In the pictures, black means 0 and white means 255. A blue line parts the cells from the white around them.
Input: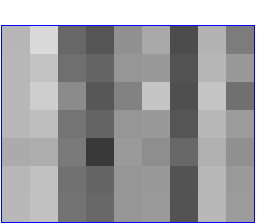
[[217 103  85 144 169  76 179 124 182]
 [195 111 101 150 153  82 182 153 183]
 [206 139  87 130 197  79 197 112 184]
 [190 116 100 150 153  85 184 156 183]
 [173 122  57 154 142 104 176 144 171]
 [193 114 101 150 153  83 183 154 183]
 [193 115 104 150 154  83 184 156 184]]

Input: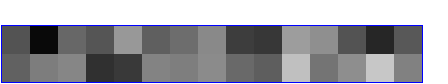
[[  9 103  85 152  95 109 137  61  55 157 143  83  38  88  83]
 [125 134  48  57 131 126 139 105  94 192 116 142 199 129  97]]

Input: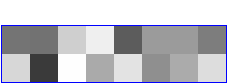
[[114 207 239  92 155 155 125 116]
 [ 58 254 170 227 143 171 221 215]]

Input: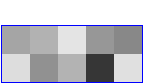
[[178 228 151 136 165]
 [145 179  54 224 221]]

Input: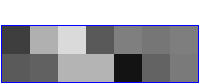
[[176 218  89 127 118 126  62]
 [ 97 180 180  19  99 122  90]]

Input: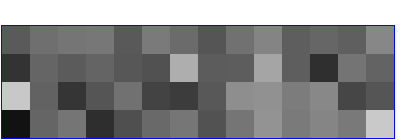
[[111 117 119  89 122 107  85 113 132  94 102  95 135  90]
 [101  91 100  87  81 174  92  93 165  94  47 116  99  51]
 [ 98  53  85 113  67  60  88 142 145 124 136  70  85 200]
 [101 117  46  79 105 118  82 117 147 122 133 121 201  18]]
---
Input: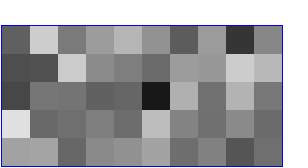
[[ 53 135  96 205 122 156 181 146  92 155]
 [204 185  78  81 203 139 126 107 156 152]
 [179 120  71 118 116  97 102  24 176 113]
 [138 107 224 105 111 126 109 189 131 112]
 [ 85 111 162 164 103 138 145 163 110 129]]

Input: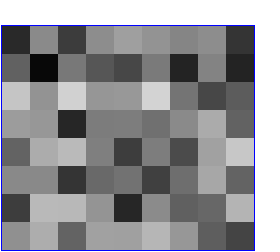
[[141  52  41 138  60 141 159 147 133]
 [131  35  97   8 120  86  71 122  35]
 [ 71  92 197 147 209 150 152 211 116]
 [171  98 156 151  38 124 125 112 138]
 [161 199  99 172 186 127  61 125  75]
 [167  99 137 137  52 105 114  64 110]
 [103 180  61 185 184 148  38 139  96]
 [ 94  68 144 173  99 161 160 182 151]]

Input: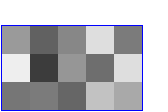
[[222 123 154  97 135]
 [110 222 238  60 150]
 [194 169 118 123 102]]

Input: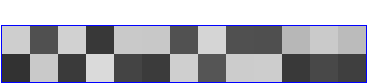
[[202 187 206  80 209  56 201 200  81 213  80  79 183]
 [ 72  63  50 201  58 218  68  59 207  85 204 205  57]]

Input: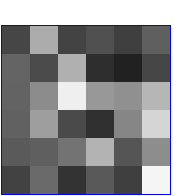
[[ 63  95  70 172  67  80]
 [ 33  70 100  75 176  46]
 [144 182  99 140 239 152]
 [134 213  97 158  74  48]
 [ 85 141  90  95 115 179]
 [ 63 245  66 106  51  89]]

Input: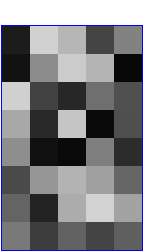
[[ 68 130  28 209 182]
 [180   8  18 140 203]
 [111  80 208  66  39]
 [ 10  79 168  41 197]
 [127  44 142  16   9]
 [160 102  74 150 179]
 [210 163 100  34 172]
 [ 68  95 121  61  98]]

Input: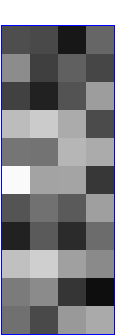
[[ 23 102  78  73]
 [ 96  70 140  63]
 [ 83 157  65  33]
 [171  75 188 203]
 [182 171 117 115]
 [164  55 250 163]
 [ 90 159  84 113]
 [ 43 108  33  90]
 [160 138 192 207]
 [ 53  14 123 139]
 [153 170 112  73]]

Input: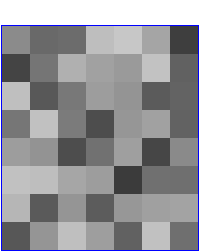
[[165  62 139 105 108 190 199]
 [194  97  68 117 176 161 154]
 [ 91  99 191  88 120 157 148]
 [161  98 118 193 123  77 150]
 [ 70 138 157 147  77 113 159]
 [112 111 193 190 166 157  59]
 [160 163 182  90 149  92 151]
 [193 111  87 149 191 158  97]]
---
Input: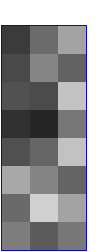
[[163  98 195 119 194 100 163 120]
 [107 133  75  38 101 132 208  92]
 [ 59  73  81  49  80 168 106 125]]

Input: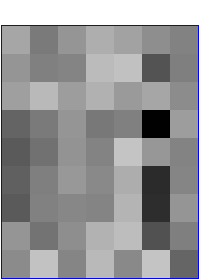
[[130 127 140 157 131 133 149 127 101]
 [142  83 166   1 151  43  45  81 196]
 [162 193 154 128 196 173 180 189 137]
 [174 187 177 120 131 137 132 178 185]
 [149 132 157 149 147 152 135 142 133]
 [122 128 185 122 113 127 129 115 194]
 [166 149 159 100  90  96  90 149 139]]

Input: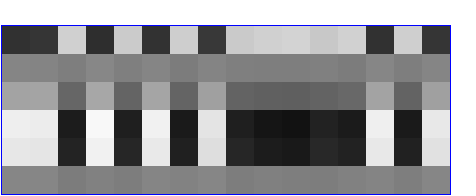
[[ 53 133 160 232 225 134]
 [207 126  99  26  33 126]
 [ 49 134 163 239 232 132]
 [209 124 104  27  34 129]
 [200 128  99  34  40 125]
 [211 126  95  18  25 126]
 [208 126  96  21  28 128]
 [202 127  99  31  38 125]
 [ 56 132 160 228 222 134]
 [206 124 100  26  32 130]
 [ 50 133 165 241 233 133]
 [203 127 100  31  38 125]
 [ 46 135 167 248 241 129]
 [208 126 102  28  35 124]
 [ 53 132 164 236 229 134]
 [ 49 133 163 238 231 134]]

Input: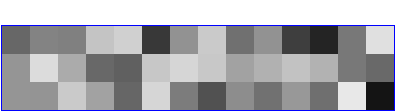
[[224 105  20]
 [120 120 232]
 [ 36 178 111]
 [ 62 194 152]
 [146 177 113]
 [112 162 141]
 [202 200  81]
 [146 214 124]
 [ 56 199 214]
 [208  96 102]
 [196 104 162]
 [128 171 202]
 [131 220 148]
 [103 149 149]]

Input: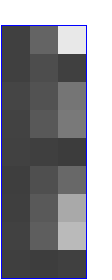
[[232  64 117 121  60 104 169 186  64]
 [100  77  82  88  63  79  89  94  61]
 [ 64  64  69  66  65  62  63  65  63]]

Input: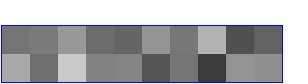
[[ 98 143]
 [ 80 147]
 [178  60]
 [119 117]
 [148  84]
 [101 132]
 [108 130]
 [152 201]
 [122 112]
 [116 169]]
